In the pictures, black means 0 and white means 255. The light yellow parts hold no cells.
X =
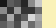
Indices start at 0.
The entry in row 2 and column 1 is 169
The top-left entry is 23
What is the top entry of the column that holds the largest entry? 138
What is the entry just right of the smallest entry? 93
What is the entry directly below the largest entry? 108
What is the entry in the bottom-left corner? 93
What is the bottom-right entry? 154

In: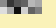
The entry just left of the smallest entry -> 168
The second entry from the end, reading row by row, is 98
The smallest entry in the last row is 14
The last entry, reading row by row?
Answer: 127

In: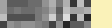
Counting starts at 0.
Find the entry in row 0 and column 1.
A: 92
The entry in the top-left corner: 162
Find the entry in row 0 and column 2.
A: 92
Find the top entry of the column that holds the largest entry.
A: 175
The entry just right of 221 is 53
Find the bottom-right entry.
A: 132
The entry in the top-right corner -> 67
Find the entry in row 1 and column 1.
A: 108
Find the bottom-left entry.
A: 67
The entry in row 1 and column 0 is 162

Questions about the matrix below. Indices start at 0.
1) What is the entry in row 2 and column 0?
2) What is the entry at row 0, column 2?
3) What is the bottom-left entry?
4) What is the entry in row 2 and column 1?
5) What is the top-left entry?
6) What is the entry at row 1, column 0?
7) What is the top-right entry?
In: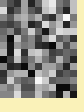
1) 134
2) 48
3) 134
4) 91
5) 134
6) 218
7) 192

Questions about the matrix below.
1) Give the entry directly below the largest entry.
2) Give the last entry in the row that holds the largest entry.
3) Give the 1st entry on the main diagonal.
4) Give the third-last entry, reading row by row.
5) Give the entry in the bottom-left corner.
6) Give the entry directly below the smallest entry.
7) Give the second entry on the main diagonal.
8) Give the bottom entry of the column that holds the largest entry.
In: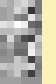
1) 199
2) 94
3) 186
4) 148
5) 160
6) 227
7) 172
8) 160

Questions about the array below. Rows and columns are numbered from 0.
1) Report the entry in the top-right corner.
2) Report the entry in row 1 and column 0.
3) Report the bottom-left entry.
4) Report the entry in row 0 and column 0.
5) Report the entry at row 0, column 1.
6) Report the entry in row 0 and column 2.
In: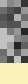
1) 53
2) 108
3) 122
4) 177
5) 134
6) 150

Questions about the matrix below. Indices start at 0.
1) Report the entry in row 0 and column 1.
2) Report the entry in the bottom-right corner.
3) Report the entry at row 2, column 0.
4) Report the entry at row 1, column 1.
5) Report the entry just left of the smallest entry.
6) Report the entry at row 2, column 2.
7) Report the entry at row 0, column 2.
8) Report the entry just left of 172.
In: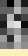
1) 0
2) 142
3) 55
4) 99
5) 83
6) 42
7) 142
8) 114

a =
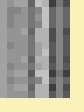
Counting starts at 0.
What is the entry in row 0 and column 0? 162
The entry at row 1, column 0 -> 162
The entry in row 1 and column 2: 133
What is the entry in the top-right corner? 77
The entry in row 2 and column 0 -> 162
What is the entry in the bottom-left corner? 162
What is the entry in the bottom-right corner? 90
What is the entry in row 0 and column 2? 162
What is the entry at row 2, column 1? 133
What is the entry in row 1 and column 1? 133
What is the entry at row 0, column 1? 148

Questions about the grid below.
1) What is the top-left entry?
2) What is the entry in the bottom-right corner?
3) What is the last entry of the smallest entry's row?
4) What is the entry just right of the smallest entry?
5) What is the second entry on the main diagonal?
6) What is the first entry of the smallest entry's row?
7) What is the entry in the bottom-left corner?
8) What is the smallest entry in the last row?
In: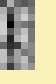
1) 76
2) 147
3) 104
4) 135
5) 89
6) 205
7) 162
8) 60

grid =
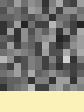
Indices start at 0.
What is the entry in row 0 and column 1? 97
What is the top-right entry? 158
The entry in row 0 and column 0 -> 112
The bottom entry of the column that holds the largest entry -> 112
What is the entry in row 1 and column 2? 112
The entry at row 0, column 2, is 158
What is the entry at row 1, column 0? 81
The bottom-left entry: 51
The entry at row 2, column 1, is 97
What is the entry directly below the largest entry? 81
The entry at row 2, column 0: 97
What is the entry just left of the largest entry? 65
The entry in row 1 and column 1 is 127
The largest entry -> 210
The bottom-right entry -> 127

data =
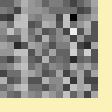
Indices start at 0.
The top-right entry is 164
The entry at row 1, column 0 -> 125
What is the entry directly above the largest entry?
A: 111
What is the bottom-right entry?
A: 164
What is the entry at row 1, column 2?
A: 68
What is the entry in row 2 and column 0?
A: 68
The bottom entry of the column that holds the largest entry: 99
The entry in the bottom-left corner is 150
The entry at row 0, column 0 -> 99
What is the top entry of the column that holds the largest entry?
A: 68
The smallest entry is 3
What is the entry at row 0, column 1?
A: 99
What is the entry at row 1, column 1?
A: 111
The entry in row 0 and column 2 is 138
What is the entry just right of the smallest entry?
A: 125

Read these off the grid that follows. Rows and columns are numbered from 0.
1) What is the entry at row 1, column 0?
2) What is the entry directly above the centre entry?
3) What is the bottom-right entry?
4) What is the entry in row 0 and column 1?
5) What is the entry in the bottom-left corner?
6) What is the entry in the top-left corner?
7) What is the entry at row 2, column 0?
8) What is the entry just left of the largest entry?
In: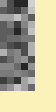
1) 93
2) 106
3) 106
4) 77
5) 122
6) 148
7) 162
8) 38
